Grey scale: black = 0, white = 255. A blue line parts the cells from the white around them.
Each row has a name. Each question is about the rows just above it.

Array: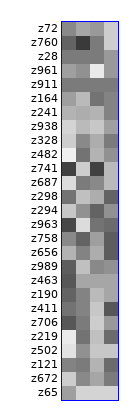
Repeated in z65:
[212]
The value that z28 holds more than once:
[123]
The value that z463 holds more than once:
[166]
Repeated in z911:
[123]
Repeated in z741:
[65]

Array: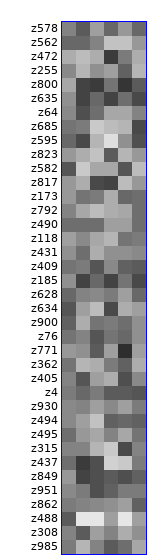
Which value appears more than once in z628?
[104]
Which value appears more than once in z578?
[104]
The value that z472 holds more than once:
[173]
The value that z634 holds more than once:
[159]
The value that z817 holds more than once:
[152]
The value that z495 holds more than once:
[167]
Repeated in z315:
[131]

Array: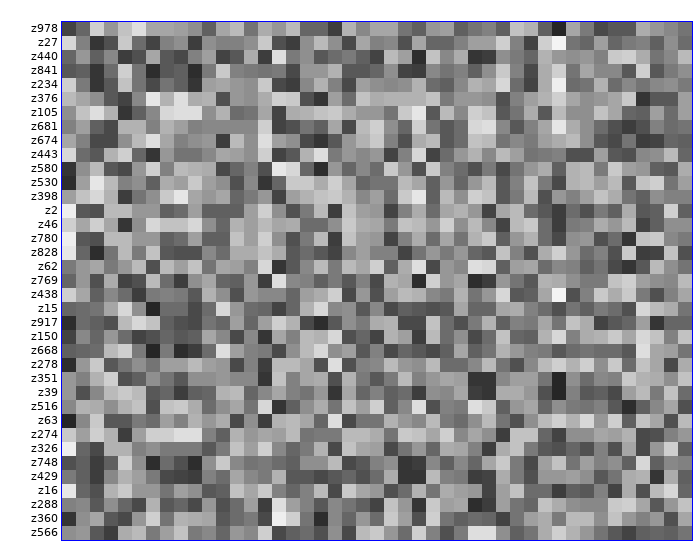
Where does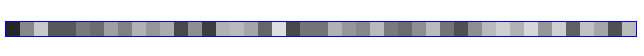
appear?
z63
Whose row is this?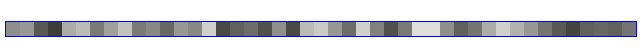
z566

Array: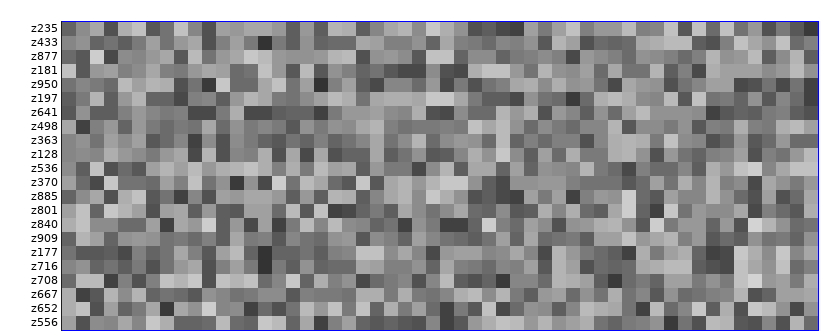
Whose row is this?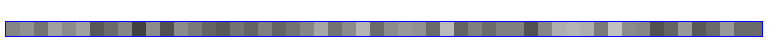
z363
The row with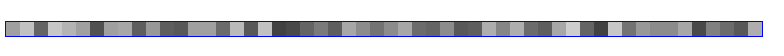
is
z801
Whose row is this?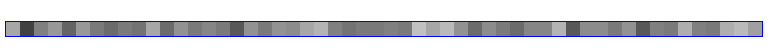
z498
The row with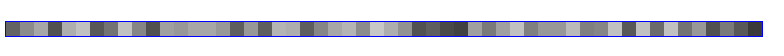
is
z235
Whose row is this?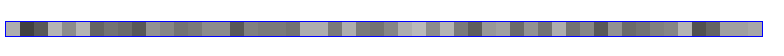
z667

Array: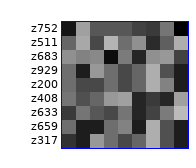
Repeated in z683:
[144]
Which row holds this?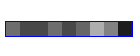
z200
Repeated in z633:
[117]
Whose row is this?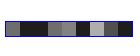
z659
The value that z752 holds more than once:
[87]
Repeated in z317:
[29]

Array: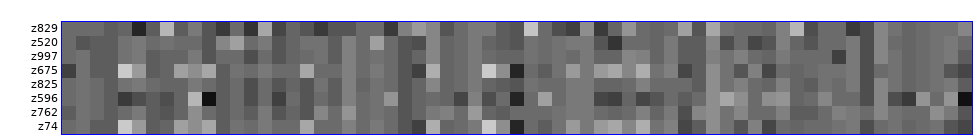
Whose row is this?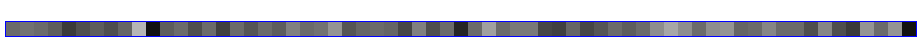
z596
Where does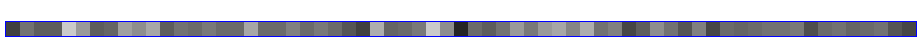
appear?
z675
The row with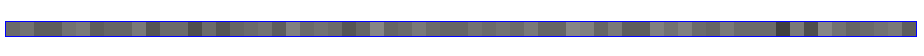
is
z997
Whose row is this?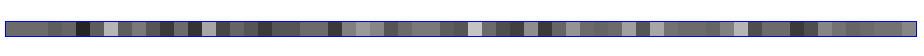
z829
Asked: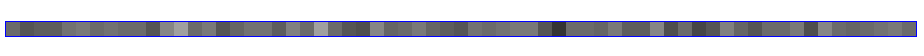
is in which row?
z520
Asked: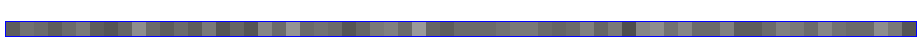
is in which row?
z762

